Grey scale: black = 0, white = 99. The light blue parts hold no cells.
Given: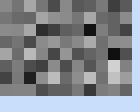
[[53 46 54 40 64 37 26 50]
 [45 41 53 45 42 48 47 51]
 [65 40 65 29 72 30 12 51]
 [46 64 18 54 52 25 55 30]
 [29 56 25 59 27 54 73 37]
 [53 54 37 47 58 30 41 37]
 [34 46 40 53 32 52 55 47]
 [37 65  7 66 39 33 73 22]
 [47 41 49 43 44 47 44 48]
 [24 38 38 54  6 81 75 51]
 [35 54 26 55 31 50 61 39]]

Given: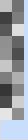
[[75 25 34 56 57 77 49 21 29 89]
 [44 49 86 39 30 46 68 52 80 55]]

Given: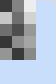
[[23 77 43 21 58]
 [51 43 30 55 22]
 [92 82 59 64 53]]

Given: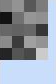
[[50  7 40 54 14]
 [57 44 38 23 33]
 [34 58 40 62 28]
 [48 56 21 57 79]]

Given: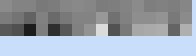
[[54 48 34]
 [51 45 31]
 [51 38 11]
 [47 50 49]
 [48 41 18]
 [52 47 34]
 [53 51 50]
 [52 51 57]
 [48 59 85]
 [49 44 32]
 [51 50 47]
 [54 55 65]
 [49 55 66]
 [50 57 67]
 [49 47 39]
 [52 54 68]]

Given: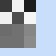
[[22 93 42 44]
 [94 30 44 44]
 [11 95 52 54]]

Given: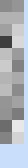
[[54 69 62 24 74 79 70 73 58 57 42 51]
 [58 69 80 84 60 50 66 54 63 48 90 82]]
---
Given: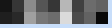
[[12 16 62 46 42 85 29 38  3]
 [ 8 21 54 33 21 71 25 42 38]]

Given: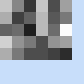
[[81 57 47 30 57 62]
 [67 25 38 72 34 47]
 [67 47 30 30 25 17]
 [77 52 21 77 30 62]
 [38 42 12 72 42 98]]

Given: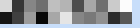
[[ 8 25 60  3 65 89 52 47 56 17 34]
 [84 21 52 43 74 70 30 65 43 79 98]]

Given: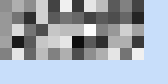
[[55 68 55 81 26 93 22 89 73 35 50 26]
 [59 85 45 30 77 73 73 98 50 59 81 63]
 [50 89 40 73 50 68 30 55 68 89 45 93]
 [63 10 35 77 81 89  5 35 18 68 68 22]
 [59 45 18 81 35 45 40 26 35 30 40 14]]

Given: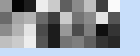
[[74 79 92 33 11 45 49 37 20 15]
 [54 69 88 29 11 59 29 49  6 20]
 [41 64 69 41 24 79 45 54 88 33]
 [59  2 11 92 79 37 54 74 24 97]]

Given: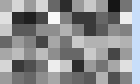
[[65 83 60 83 40 17 60 78 60  8 45]
 [65 73 55 73 55 40 40 78 65 27 60]
 [40 60 50 27 65 45 78 69 69 73 69]
 [60 45 40 55 65 45 40 35 69 31 50]
 [78 35 35 55 55 69 50 22 35 55 50]
 [83 22 31 45 92 78 17 60 45 65 87]
 [87 17 12 27 96 50 22 22 40 31 92]]
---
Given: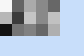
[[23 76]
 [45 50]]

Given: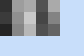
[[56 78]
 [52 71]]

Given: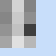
[[78 55]
 [75 24]]

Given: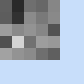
[[19 54]
 [53 57]]

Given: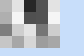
[[95 31]
 [80 88]]

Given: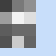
[[94 86]
 [41 41]]

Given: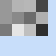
[[53 42]
 [89 74]]
